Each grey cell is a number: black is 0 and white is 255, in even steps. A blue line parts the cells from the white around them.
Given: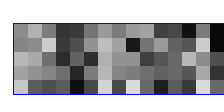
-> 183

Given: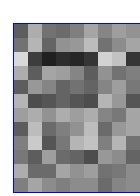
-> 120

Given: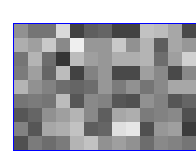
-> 86

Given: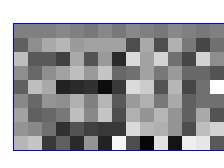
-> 162

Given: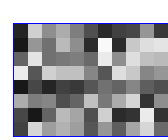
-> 172

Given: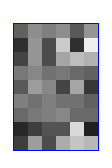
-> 105

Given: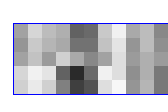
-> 162
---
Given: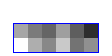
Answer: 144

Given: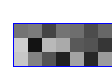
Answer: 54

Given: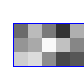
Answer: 134

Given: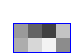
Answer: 140

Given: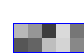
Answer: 136

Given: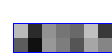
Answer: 133
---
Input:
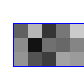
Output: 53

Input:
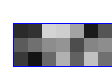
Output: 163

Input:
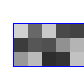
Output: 201

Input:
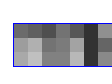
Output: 87

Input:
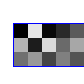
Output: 9

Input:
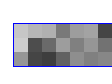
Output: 157

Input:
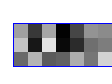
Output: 70

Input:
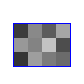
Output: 137

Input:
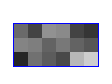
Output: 138

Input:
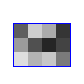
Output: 206
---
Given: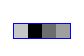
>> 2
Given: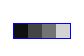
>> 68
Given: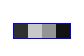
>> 200
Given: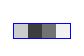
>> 61
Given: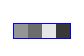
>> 108
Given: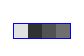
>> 49
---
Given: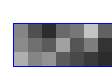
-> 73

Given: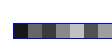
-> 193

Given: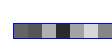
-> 163

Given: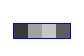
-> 161

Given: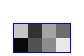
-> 81

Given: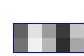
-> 182
